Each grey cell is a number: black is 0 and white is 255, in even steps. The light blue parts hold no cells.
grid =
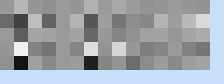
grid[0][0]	152
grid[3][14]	118
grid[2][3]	162
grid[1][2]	189
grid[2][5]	163
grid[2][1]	93
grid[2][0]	153
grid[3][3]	117
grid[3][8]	213
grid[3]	[150, 240, 130, 117, 154, 133, 222, 148, 213, 152, 126, 133, 155, 130, 118]
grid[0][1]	182
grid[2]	[153, 93, 165, 162, 155, 163, 103, 152, 133, 145, 161, 163, 151, 164, 171]
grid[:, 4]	[155, 154, 155, 154, 153]
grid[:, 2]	[150, 189, 165, 130, 160]
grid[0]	[152, 182, 150, 143, 155, 150, 177, 155, 169, 156, 147, 150, 156, 150, 148]
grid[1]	[107, 66, 189, 99, 154, 180, 86, 158, 118, 141, 135, 179, 158, 186, 217]

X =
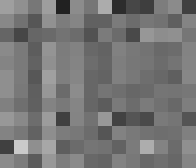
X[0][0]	159
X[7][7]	92
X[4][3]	144
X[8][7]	152
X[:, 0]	[159, 136, 101, 138, 132, 143, 143, 128, 152, 131, 64, 139]
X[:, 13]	[64, 132, 118, 131, 132, 135, 119, 126, 84, 128, 144, 133]
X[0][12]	139
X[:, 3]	[158, 145, 106, 148, 144, 160, 151, 131, 156, 142, 167, 152]
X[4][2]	98
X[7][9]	108
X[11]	[139, 124, 91, 152, 125, 138, 104, 100, 130, 120, 104, 111, 103, 133]
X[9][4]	124
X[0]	[159, 144, 119, 158, 33, 140, 118, 172, 44, 71, 62, 125, 139, 64]
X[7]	[128, 111, 96, 131, 121, 133, 102, 92, 122, 108, 123, 113, 104, 126]
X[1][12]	95
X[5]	[143, 123, 87, 160, 127, 134, 103, 99, 128, 120, 110, 104, 95, 135]
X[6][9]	103
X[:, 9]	[71, 108, 73, 120, 119, 120, 103, 108, 85, 121, 123, 120]
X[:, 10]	[62, 119, 151, 115, 117, 110, 106, 123, 74, 114, 173, 104]
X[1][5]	133
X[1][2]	86
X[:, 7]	[172, 97, 123, 99, 101, 99, 117, 92, 152, 85, 114, 100]

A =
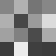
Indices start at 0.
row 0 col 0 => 133
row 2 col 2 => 75
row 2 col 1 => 129
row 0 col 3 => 135

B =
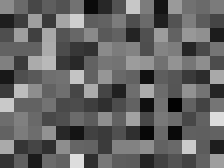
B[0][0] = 140
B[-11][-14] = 159
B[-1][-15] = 95
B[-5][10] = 15
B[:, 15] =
[123, 69, 28, 117, 76, 169, 36, 117, 220, 98, 29, 158]
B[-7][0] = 24
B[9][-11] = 20
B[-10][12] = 98
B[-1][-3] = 67
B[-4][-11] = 107
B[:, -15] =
[106, 61, 158, 98, 58, 79, 189, 98, 128, 124, 53, 95]
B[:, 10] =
[124, 106, 80, 78, 149, 16, 171, 15, 72, 7, 143, 36]
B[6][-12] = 111
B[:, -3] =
[113, 126, 152, 37, 118, 58, 146, 98, 71, 96, 203, 67]
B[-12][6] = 10
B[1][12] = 83
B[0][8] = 83
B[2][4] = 84
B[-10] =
[78, 158, 64, 168, 84, 103, 138, 89, 98, 35, 80, 156, 98, 152, 144, 28]
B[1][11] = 32
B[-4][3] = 72
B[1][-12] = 166
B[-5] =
[201, 98, 98, 115, 73, 76, 62, 47, 76, 98, 15, 114, 2, 98, 67, 117]
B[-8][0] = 128
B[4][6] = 98
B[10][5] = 101
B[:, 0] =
[140, 30, 78, 98, 128, 24, 59, 201, 109, 98, 170, 51]
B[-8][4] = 56
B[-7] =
[24, 79, 89, 111, 114, 196, 97, 150, 105, 98, 16, 94, 86, 58, 44, 169]

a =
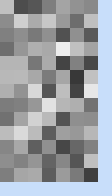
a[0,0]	192
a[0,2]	86
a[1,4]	153
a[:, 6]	[137, 191, 89, 163, 72, 193, 231, 114, 141, 183, 129, 191, 63]
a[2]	[128, 142, 121, 144, 81, 144, 89]
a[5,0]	184
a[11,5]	85
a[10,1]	168
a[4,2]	119
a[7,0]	124
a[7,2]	151
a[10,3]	144
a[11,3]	100
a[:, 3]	[126, 199, 144, 169, 171, 123, 85, 226, 185, 93, 144, 100, 93]
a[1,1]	207
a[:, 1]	[77, 207, 142, 150, 181, 185, 146, 128, 164, 218, 168, 130, 166]
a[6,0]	175
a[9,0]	188
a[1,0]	140
